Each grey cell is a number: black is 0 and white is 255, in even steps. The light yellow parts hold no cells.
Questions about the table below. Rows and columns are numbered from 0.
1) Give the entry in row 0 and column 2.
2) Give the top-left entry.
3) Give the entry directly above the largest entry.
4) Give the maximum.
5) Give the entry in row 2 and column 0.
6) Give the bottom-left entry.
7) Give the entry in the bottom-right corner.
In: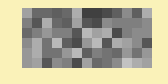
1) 105
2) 161
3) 151
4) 194
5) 105
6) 151
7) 161

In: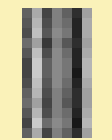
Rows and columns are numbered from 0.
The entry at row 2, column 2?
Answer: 87
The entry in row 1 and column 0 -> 87
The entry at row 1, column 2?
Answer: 77
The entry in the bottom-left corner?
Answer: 97
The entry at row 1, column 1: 181
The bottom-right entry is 160
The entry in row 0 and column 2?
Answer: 68
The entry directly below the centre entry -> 138
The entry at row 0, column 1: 170
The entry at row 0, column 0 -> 97
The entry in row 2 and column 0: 77
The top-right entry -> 160
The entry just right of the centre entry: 118

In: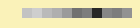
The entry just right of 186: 175
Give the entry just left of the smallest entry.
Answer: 125
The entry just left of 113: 155

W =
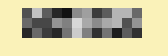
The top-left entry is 81
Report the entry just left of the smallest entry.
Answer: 39
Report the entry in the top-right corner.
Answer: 105
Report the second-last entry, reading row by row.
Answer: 93
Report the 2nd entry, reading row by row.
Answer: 193
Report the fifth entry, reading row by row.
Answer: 18
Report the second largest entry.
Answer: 203
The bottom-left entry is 39
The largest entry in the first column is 105
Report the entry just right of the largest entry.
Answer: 169
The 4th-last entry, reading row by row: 116

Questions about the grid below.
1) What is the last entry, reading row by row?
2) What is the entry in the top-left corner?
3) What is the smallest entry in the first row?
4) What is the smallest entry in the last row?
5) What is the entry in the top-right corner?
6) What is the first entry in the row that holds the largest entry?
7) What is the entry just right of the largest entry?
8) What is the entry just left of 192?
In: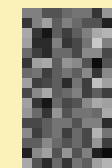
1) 180
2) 128
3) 53
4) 42
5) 149
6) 160
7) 128
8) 62

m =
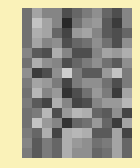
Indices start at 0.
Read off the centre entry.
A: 123
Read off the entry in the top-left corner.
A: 113
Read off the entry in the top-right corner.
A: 133
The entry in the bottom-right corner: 102
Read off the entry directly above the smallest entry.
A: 78
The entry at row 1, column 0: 113
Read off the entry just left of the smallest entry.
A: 133
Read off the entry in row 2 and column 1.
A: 174
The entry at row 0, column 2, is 133
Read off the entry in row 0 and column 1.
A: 164
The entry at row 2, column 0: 113
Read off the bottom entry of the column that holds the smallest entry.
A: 174
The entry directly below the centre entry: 78
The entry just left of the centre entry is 68
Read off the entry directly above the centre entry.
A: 123
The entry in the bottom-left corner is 123
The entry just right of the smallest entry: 113
